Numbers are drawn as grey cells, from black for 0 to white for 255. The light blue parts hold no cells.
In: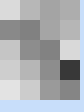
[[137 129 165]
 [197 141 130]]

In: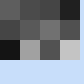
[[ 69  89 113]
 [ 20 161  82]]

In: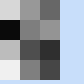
[[ 10 126 148]
 [188  78  47]]

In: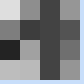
[[126  61  67]
 [ 35 161  67]]

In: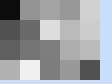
[[ 81 106 221]
 [ 95 117 126]]

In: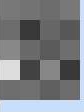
[[108  56 102]
 [136 106  90]]

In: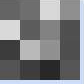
[[217  93 129]
 [ 60 185 145]]
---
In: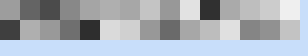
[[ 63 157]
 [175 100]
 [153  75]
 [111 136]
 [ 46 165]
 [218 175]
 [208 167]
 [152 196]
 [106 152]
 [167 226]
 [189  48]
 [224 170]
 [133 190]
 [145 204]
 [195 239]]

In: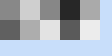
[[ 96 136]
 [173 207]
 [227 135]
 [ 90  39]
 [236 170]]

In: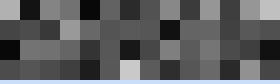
[[ 76   8  69 177]
 [ 85 115  76  19]
 [ 76 113  57 132]
 [ 63 101 153 114]
 [ 29  52 104   8]
 [ 88  87  84  98]
 [201  24  89  43]
 [ 91  71  86  82]
 [ 46 127  17 136]
 [ 86  91 100  59]
 [105 117 101 150]
 [ 42  75  65  62]
 [145  63  88 150]
 [ 70  17  80 192]]

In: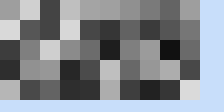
[[182  46  61 217 158]
 [ 73 145 127  86 208]
 [ 99 151 207  68  68]
 [ 46  39 139 215 191]
 [ 49  75 108  71 164]
 [173 191  30  54 160]
 [ 62 104 127  98 144]
 [ 34 151 155  59 122]
 [ 54 173  17  85 100]
 [218  72 106 118 158]]

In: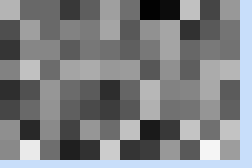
[[137 143  70  46 130  53  78 180]
 [234  40 105  80 193 134 159 104]
 [110 138 147 150 108 134 105 105]
 [ 31  66  95 107 164  91 130  56]
 [ 49 150  74  91 171 119 123  94]
 [204 108  61  45 152 112 165 159]
 [ 52 193  87 101 155  95  88 111]
 [ 60  26 177 183  87 120 145   2]
 [152  56 113 130 144 164 165  12]
 [ 89 196 116 133  94 103  49 193]
 [245 112 149 169 171 121  89  69]
 [157 195  96  91 182 114 116 152]]

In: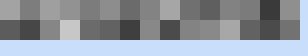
[[ 92 163]
 [ 71 125]
 [134 159]
 [199 146]
 [107 124]
 [ 98 141]
 [ 63 107]
 [136 131]
 [ 75 166]
 [131 112]
 [137  95]
 [167 130]
 [ 98 123]
 [ 75  58]
 [114 143]]

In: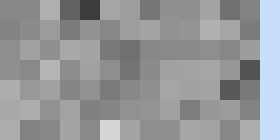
[[173 168 174 144 142 131 135]
 [130 172 152 137 161 139 136]
 [135 145 160 181 144 155 176]
 [164 162 134 141 168 123  97]
 [138 129 145 161 163 146  61]
 [214 133 122 142 121 135 165]
 [164 145 136 116 112 157 157]
 [142 148 144 139 135 164 117]
 [144 161 165 161 137 145 144]
 [166 125 161 162 137 149 143]
 [162 151 163 166 142 175 164]
 [136 156  88 151 136 165 113]
 [172 130 120  83 156 124 130]]
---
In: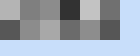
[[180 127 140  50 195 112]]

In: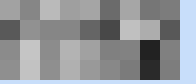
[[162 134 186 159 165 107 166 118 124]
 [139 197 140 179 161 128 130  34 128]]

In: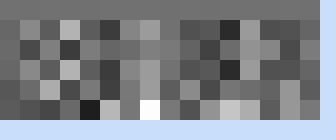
[[113 112 113 112 112 113 113 113 112 113 112 113 113 112 113 112]
 [106  74 127  60 124 102 108 127 121  99  66 108 146 134  75 123]
 [ 87 107 172  74 121  64 120 156  93 139  74 117 109  99 150  92]]

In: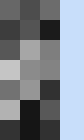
[[103  77 108]
 [ 87 166 126]
 [114 150  49]
 [ 51  21  49]]

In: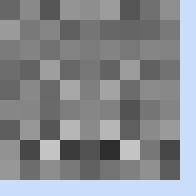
[[103 137  86 148 142 155  85 112 143]
 [123 131 114 130 124 131 120 133 130]
 [103 136 105 167 127 163 108 139 136]
 [ 94 151  85 182 138 182  95 138 154]
 [150 109 141 121  97 115 128 144  92]]

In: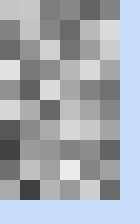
[[197 199 125 135  99 131]
 [106 146 208 115 157 204]
 [145  97 219 167 130 113]
 [ 87 138 170 214 199 164]
 [112 191 160 234 132 161]]

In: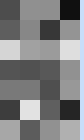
[[ 77 144 143  16]
 [213 161 155 222]
 [121 121  79 152]
 [167  92 145 176]]
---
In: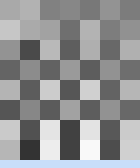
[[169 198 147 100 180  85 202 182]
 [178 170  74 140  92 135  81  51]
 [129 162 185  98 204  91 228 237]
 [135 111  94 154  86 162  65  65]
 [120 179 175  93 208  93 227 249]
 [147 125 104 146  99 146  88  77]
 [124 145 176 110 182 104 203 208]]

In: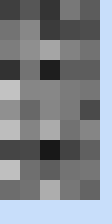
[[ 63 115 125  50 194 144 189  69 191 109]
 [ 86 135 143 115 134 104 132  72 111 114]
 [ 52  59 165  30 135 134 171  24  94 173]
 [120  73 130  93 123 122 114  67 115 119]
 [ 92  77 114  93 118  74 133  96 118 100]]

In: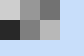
[[206  40]
 [151 127]
 [114 184]]

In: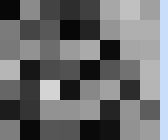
[[  7 123 121 182 102  28 126]
 [139  69 146  22  55  52   9]
 [ 67  88 109  76 212 146  86]
 [ 45   7 155  82  19 147  85]
 [ 64  35 170  12 136 155   9]
 [167 149  12  85 161  36  17]
 [192 175 166 114  44 148 146]
 [160 175 169 182 181  93 157]]

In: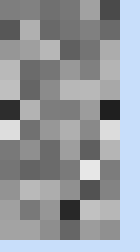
[[126  87 150 185 191  45 221 121 117 147 160 163]
 [129 176 159 107 101 179 113 143 100 185 121 163]
 [112 105 183 118 139 125 151 107 107 173 150 142]
 [119 116  96 152 183 124 175 158 122 144  40 102]
 [161 128 116 128 184 156 137  95 231  82 193 156]
 [ 74 106 172 180 168  31 220 181 124 131 183 144]]

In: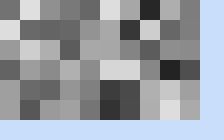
[[114 221 154  99 159 160]
 [223 105 206 157 106  87]
 [144 100 175 139 100 154]
 [121 103  92 176 149 161]
 [103 147 168 140 128 117]
 [221 168 167 214  61  51]
 [167  55 132 214  74  75]
 [ 39 206  92 135 176 174]
 [174 103 142  35 199 221]
 [125 126 139  79 160 170]]

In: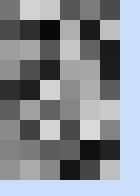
[[117  75 157 144  47  94 138 129 146]
 [209  46 166  78  30 160  65 123 170]
 [199   9  86  32 210  98 211  93 135]
 [ 86 175 198 164 139 133  72  97  20]
 [124  26  98 165 173 193 217  16  69]
 [ 75 191  27  29  91 201 131  34 190]]
